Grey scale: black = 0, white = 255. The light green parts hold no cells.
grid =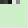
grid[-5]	52
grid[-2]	231

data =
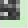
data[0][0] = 101
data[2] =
[55, 48, 60, 56, 118]
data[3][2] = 43
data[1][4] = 163
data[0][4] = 119
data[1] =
[76, 99, 124, 87, 163]
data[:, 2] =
[71, 124, 60, 43, 63]

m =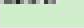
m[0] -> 197
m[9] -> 187
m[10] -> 224
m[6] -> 202
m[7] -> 137

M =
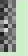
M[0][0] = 61
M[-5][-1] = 136
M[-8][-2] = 108
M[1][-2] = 158
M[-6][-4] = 148
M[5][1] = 205
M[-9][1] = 146
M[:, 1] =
[77, 53, 162, 65, 146, 205, 41, 220, 127, 72, 159, 51, 45]
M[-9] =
[44, 146, 97, 165]
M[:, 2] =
[136, 158, 88, 145, 97, 108, 168, 100, 102, 143, 94, 171, 170]
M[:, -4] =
[61, 98, 38, 73, 44, 154, 110, 148, 27, 77, 49, 134, 124]
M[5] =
[154, 205, 108, 141]

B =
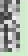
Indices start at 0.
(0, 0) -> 162
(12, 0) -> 156
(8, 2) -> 240
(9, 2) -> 226
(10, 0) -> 193
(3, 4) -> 198
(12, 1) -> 122
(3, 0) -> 67
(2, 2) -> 217
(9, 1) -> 64
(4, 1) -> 57
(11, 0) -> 209
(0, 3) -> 223
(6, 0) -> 191
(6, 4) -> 110
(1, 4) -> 157
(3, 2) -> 70
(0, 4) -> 79

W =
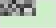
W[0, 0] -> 165
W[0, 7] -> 120
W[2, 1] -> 109
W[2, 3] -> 103
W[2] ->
[134, 109, 153, 103, 177, 48, 219, 212, 96]
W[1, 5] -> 96
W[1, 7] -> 68
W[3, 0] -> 98
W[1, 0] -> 77
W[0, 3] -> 42

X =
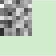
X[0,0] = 96
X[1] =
[250, 145, 139, 174, 135, 149, 169, 230]
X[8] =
[47, 150, 124, 161, 98, 142, 208, 117]
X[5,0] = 93
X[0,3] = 137
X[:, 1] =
[202, 145, 98, 106, 177, 86, 111, 163, 150]
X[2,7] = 122
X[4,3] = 153
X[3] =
[126, 106, 56, 150, 217, 156, 117, 188]
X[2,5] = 199
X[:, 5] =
[156, 149, 199, 156, 163, 194, 195, 151, 142]
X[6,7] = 160
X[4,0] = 227
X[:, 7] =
[156, 230, 122, 188, 183, 148, 160, 128, 117]
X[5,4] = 173
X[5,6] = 134

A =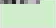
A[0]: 141
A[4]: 192
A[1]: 76
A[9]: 129

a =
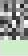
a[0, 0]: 146
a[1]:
[154, 50, 178, 92, 237, 33, 187]
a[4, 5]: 171
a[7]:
[220, 128, 192, 47, 160, 172, 71]
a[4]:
[98, 132, 157, 54, 76, 171, 66]
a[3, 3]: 62
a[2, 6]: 94
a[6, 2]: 42
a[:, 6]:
[84, 187, 94, 172, 66, 249, 225, 71, 64, 119]
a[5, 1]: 60
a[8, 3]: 73
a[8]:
[55, 104, 41, 73, 72, 143, 64]
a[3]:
[227, 202, 236, 62, 252, 102, 172]
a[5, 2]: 129
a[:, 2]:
[155, 178, 132, 236, 157, 129, 42, 192, 41, 180]
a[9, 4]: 236

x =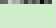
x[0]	101
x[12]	68
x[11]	100

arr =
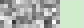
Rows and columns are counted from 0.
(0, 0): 95
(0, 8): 199
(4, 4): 110
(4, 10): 154
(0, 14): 122
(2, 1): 160
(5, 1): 206
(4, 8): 103
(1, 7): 163
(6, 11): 96
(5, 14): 115
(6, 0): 142
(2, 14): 166
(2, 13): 245
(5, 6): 137
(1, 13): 130
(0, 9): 170
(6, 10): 229
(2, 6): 185
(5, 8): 175
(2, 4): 167
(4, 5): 118
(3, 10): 122
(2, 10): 162
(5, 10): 211
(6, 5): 179
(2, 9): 207
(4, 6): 125
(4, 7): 173
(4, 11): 130
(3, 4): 177
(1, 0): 182
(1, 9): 206
